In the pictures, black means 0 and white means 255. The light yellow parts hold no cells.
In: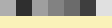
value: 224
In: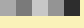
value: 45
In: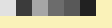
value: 33
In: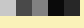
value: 39
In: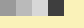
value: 62
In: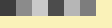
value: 125
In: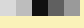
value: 154
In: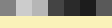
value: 89
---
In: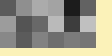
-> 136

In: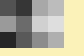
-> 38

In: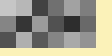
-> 81

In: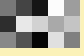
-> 136

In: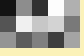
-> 148

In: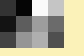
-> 67

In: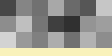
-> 211

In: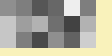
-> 199

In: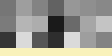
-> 53
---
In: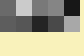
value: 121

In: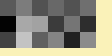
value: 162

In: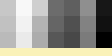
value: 179

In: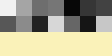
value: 110

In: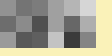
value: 80

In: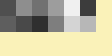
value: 113

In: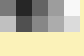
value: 100

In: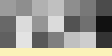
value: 149

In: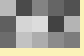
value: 220

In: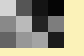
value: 35
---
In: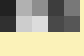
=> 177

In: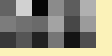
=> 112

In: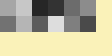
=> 199

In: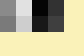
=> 225

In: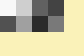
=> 207

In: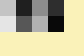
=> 31

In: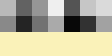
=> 98

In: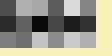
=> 98

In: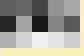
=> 163

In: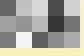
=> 148
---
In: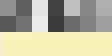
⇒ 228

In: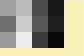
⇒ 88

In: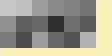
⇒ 104

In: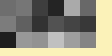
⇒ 50

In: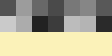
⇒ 104

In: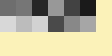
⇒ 39
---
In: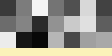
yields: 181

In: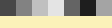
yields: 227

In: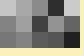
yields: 131

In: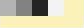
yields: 179

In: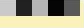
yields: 33

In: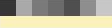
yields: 107

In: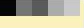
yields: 117

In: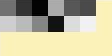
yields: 133

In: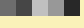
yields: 70
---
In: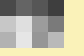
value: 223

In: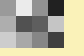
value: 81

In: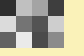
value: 116

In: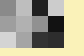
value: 177

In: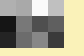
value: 120

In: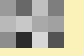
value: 200
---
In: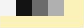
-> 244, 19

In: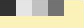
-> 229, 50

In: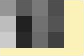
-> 203, 33

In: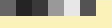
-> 231, 36

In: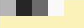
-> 249, 38

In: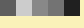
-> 204, 32

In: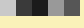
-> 201, 27

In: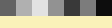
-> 226, 13

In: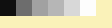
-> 253, 15
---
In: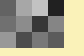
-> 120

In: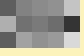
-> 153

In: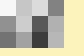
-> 61

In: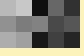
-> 65

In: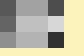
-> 178

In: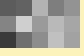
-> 192

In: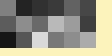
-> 140

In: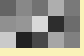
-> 166
